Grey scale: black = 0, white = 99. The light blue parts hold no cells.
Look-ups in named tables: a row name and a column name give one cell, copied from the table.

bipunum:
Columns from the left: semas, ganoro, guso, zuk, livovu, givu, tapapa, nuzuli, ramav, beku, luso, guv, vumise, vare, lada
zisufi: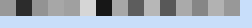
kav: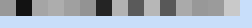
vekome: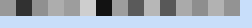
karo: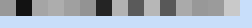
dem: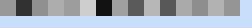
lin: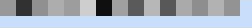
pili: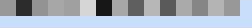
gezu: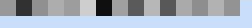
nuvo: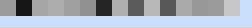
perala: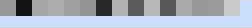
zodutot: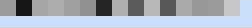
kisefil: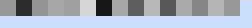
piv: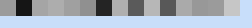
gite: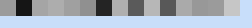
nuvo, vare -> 60
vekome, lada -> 57
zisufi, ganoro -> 17
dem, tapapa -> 7
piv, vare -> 60
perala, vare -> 60
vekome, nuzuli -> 61
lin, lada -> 57
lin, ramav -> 35
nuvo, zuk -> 67
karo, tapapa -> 14

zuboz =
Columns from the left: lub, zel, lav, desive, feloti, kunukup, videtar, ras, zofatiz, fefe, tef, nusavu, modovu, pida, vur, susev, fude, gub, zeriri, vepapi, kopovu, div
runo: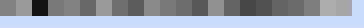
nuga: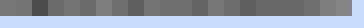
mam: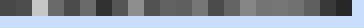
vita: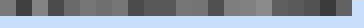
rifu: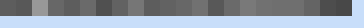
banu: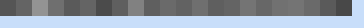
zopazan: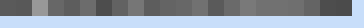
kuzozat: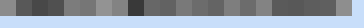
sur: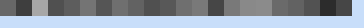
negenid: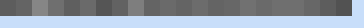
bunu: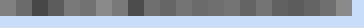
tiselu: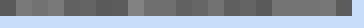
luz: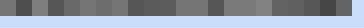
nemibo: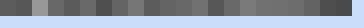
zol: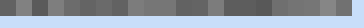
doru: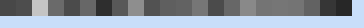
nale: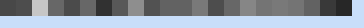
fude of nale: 45
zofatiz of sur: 38
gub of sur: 41
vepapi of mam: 37
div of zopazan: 29
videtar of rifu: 31
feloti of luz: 41
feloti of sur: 36
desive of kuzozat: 31
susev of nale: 52
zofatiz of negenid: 49
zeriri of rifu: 43
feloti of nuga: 45
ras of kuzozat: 51
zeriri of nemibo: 42
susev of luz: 47

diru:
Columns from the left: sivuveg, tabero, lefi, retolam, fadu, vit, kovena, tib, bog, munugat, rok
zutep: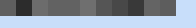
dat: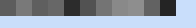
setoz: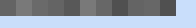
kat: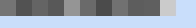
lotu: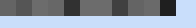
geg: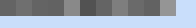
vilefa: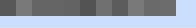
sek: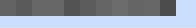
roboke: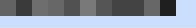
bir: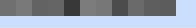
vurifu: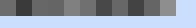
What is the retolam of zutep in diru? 38
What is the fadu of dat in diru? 17
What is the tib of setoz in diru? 31
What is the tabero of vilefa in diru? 47
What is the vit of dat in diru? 32
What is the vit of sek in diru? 36
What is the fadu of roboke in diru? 31
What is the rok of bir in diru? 36
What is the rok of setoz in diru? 31
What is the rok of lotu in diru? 12
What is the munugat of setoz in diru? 40
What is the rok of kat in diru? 79
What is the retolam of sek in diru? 40
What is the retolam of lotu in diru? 40
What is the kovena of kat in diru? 29
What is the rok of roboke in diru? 12
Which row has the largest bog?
dat

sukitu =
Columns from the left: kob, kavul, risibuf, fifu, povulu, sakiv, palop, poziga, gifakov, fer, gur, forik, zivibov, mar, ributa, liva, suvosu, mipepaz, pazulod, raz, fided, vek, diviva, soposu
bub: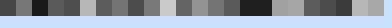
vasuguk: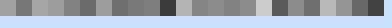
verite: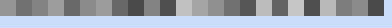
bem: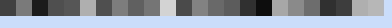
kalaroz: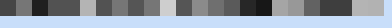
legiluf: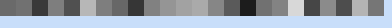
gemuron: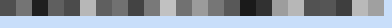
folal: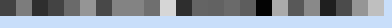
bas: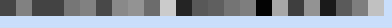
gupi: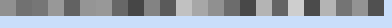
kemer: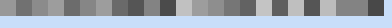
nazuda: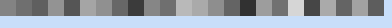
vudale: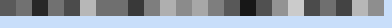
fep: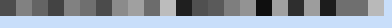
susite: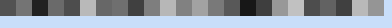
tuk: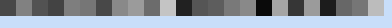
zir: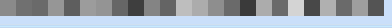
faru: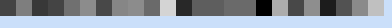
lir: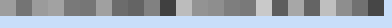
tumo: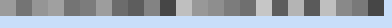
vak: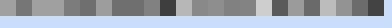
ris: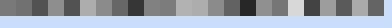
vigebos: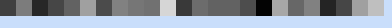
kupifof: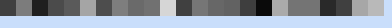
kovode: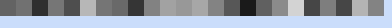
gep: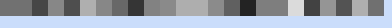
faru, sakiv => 54
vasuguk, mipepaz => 34
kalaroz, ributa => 35
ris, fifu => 55
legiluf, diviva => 70
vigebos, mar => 38
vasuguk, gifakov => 47
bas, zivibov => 34
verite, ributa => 44
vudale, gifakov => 22
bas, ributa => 45
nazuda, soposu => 36
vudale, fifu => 44
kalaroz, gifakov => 33
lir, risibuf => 60
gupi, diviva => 57

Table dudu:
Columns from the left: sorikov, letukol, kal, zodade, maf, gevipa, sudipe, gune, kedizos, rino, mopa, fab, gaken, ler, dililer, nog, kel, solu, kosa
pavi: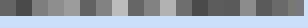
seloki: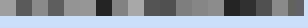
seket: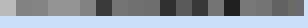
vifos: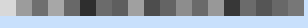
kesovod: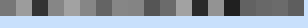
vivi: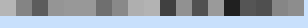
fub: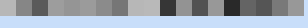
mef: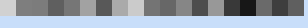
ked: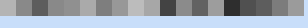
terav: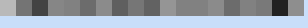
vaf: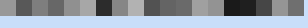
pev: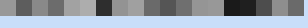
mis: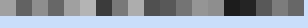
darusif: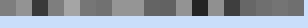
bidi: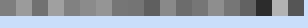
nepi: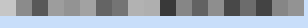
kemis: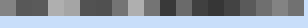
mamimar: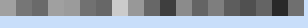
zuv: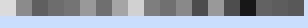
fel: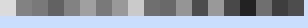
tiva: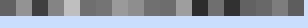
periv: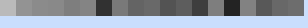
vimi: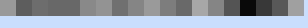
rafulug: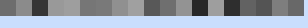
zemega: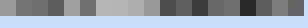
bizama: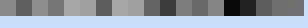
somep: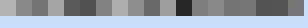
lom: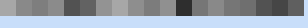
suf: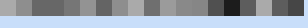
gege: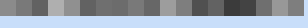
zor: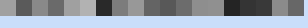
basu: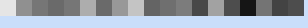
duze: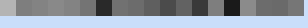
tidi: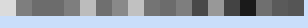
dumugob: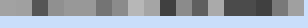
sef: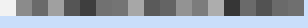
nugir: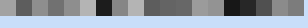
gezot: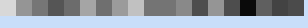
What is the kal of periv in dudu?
54
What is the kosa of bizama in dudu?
44
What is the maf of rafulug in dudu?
61
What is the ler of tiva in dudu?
43
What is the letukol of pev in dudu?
36
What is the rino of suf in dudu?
43
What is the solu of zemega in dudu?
48
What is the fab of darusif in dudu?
57
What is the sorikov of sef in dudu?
94
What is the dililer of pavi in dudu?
35
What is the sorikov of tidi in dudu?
85
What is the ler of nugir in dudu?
57
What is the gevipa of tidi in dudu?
73
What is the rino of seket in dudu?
43
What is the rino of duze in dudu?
37
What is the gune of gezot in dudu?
60
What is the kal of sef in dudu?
41

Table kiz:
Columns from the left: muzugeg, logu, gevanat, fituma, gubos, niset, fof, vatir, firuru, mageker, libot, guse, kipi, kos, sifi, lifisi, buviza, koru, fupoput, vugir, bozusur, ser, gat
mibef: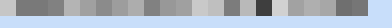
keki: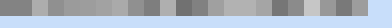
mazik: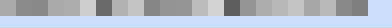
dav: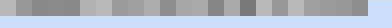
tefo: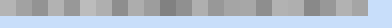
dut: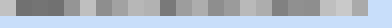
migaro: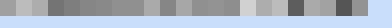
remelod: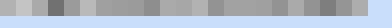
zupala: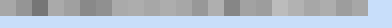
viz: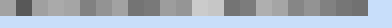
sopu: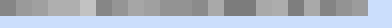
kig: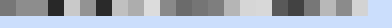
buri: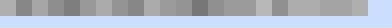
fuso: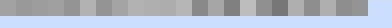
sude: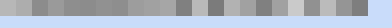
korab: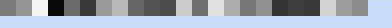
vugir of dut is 55
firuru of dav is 62
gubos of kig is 78
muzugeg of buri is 68
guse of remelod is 65
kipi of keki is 50
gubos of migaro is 49
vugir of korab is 22
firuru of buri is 52
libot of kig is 53
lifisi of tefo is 65
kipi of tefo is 68
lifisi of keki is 69
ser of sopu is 57
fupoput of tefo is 68
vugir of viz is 57

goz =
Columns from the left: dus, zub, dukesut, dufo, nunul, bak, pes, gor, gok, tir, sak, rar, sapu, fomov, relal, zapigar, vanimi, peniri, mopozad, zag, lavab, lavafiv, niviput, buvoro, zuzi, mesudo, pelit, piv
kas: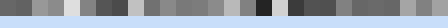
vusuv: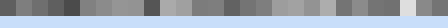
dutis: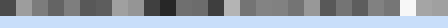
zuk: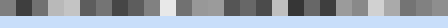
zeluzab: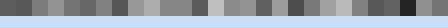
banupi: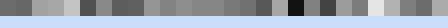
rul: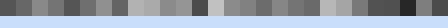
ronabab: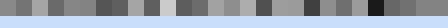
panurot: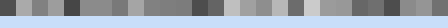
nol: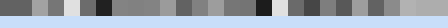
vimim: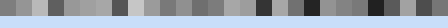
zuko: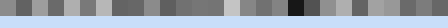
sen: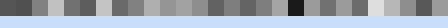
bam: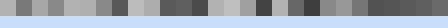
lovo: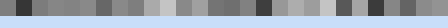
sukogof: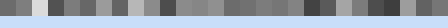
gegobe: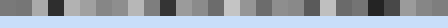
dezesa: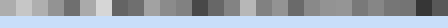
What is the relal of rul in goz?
54
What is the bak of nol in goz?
42
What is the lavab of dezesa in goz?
57
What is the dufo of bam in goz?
53
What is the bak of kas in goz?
51
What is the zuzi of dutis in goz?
46
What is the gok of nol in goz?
50
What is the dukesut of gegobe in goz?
66
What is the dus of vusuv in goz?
37
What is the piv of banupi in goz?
66
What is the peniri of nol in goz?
87
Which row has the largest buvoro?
banupi

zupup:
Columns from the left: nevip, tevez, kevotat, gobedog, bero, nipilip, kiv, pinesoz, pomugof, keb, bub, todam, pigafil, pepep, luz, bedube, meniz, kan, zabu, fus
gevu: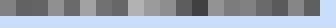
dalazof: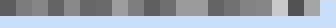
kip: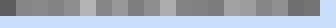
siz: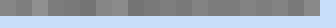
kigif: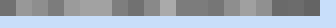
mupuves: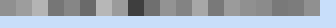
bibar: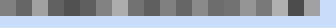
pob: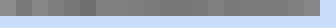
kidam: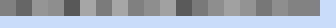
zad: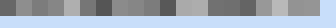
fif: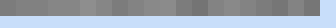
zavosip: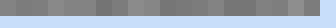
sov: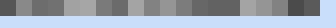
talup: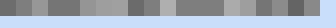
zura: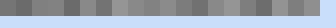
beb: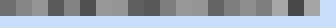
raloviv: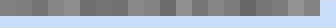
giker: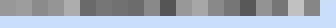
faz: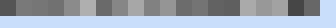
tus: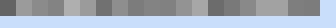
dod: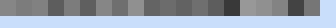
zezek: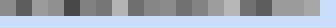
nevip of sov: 33
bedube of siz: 51
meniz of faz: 59
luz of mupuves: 60
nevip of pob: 54
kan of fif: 46
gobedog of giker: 58
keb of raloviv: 51
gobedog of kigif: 48

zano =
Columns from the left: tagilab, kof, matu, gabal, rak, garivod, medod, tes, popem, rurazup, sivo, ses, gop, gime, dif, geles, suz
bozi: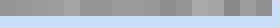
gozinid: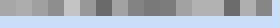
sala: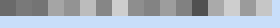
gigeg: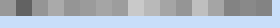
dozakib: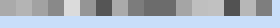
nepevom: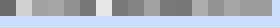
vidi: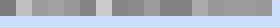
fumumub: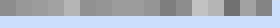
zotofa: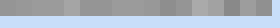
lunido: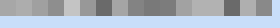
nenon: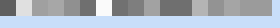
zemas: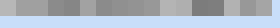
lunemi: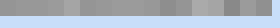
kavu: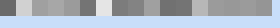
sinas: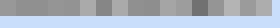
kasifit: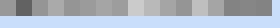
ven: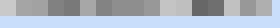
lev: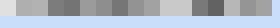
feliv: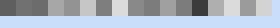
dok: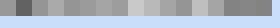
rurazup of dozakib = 42
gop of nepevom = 67
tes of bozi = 60
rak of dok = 58
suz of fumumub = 51
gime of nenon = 57
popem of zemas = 57
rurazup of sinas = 55
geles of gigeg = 53
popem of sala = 55
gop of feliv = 23
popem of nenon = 49
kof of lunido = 67
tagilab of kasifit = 59
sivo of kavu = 44
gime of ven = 43
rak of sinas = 57

